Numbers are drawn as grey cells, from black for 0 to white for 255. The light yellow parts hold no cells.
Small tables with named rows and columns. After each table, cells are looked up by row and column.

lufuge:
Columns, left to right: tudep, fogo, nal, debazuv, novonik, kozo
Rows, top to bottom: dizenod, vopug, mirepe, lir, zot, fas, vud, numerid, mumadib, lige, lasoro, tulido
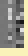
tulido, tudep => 119
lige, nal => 187
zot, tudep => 122
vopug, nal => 122
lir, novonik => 108
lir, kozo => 182
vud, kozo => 108
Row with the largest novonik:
zot

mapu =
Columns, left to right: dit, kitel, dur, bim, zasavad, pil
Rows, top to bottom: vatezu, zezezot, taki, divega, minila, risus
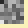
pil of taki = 117
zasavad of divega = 90
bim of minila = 183
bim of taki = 104
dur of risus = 140
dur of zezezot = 179
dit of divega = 110
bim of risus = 108
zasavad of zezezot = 166
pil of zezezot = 148
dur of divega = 108
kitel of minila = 140
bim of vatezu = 181
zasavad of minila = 88
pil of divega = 167
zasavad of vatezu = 147
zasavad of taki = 100
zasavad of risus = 121
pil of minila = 79
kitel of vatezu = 125

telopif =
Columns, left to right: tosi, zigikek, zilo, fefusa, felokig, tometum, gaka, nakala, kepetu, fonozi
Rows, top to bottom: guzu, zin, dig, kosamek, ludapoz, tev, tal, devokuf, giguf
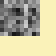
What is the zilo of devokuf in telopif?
112
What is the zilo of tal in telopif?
168
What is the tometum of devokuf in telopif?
143
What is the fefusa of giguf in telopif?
23
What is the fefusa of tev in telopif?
156
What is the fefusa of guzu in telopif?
165
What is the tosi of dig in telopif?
117
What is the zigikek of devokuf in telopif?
113

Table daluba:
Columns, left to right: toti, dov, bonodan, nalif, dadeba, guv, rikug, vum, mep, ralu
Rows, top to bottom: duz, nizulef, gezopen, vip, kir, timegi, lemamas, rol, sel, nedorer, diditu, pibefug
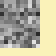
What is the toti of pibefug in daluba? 177
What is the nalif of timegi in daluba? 125
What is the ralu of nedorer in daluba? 138
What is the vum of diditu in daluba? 106
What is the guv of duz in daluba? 133
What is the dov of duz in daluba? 165
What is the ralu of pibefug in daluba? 226
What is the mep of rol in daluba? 111
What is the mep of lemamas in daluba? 164
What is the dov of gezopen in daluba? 116
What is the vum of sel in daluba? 123
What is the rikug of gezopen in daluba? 89
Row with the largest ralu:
pibefug

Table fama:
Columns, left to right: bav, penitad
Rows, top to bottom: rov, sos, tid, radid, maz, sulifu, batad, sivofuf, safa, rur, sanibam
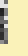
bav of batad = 41
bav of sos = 226
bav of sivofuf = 73
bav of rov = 226
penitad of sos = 226
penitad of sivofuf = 118
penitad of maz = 226
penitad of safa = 127
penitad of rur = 125
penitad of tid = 130
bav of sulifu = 106
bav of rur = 47
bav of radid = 37
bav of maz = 94
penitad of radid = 128
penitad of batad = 226
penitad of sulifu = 109

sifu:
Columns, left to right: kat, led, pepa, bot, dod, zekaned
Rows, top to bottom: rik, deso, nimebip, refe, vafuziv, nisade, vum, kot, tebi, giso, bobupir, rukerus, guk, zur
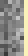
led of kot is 103
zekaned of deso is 128
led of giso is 87
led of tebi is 88
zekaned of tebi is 157
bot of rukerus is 140
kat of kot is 113
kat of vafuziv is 120
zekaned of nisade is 144
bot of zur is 131
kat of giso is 135
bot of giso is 155
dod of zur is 165
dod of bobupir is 145
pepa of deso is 102
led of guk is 88
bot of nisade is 122
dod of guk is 114
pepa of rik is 179
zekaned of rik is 121

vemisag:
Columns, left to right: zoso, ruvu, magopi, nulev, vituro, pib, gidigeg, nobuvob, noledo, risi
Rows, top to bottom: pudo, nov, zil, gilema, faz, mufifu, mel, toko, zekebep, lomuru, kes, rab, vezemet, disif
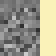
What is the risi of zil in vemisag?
125
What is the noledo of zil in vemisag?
63
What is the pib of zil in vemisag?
73
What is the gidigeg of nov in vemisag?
123
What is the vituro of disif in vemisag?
124
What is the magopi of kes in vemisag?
86
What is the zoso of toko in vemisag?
127
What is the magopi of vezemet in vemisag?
101
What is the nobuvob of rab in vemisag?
77
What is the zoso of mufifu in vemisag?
80
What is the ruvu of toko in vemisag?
164
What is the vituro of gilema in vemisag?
90
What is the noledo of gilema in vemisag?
131
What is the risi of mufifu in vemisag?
124

